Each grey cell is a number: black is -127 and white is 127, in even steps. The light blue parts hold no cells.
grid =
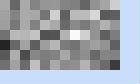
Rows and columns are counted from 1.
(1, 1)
41
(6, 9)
14
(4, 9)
80
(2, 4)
40
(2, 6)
79
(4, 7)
51
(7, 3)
-21
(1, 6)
23
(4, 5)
-45
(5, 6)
54
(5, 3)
35
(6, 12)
2
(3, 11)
49
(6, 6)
2
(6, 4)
7
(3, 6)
42
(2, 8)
58
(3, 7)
-22
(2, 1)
33
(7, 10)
4
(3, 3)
42
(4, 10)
19
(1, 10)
18
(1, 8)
0
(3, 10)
19
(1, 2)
-24

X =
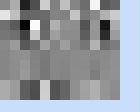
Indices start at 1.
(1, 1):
9
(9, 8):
16
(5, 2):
26
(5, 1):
8
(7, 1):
6
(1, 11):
-38
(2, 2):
63
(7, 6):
7
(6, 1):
6
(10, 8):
16
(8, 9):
13
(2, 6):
3
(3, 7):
16
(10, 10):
48
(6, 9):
12
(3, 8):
14
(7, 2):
13
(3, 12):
44
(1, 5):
77
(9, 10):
47
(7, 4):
3
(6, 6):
7
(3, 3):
-121
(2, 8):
68
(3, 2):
-36
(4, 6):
31
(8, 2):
12
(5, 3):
-39
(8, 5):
-7
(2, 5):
-21
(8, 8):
12
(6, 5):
-5

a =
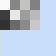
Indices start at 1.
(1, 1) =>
121
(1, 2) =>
6
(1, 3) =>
67
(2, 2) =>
103

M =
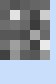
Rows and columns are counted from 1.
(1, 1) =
-26
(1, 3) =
-33
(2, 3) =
-10
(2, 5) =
77
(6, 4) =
-40
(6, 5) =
21
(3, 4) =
-68
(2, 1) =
-32

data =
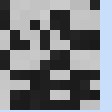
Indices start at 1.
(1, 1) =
-88
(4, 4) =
64
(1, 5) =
66
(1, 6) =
74
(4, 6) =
63
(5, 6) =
68
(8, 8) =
-100
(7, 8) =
66
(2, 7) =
-96
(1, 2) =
68
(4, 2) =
-96
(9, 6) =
-94
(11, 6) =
-97
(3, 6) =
-94
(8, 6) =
69
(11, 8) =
-99
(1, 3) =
71
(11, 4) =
-92
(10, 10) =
-102
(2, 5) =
76
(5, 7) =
70
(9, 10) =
69
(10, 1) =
73
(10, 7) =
69
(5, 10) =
-101
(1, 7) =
75
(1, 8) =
59
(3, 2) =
66
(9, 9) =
-91
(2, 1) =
-96
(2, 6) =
-98
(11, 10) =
64

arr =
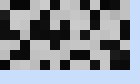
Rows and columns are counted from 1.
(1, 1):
64
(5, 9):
70
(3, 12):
71
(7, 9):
69
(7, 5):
-116
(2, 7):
63
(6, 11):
70
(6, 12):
-100
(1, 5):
76
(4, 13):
-117
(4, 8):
64
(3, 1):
-114
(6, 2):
-116
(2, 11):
67
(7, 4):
60
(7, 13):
-117
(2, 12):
51
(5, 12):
-113
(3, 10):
-113
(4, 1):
-113
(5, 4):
71
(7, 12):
-115
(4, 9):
-110
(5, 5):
73
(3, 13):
-116
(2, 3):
74
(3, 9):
72
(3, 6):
69
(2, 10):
-119
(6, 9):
-119
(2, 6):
63

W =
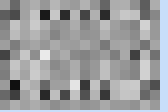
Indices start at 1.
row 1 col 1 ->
33
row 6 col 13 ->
41
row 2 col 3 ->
34
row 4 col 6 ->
5
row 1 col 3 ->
33
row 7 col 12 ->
30
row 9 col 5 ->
-24
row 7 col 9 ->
11
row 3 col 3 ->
40
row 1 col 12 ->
45
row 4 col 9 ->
19
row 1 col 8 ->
27
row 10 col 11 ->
-72
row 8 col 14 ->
5
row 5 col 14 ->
21
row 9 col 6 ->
31
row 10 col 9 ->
-46
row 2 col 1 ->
-34
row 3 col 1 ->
1
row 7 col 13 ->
22
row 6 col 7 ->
43
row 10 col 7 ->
-56
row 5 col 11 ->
-6
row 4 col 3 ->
39
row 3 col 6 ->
16
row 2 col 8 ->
55
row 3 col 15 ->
82
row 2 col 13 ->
71
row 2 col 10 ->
48
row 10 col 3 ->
35
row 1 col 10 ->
21
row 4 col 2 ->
59
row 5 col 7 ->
30
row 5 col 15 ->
-11
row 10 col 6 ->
62
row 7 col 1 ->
2
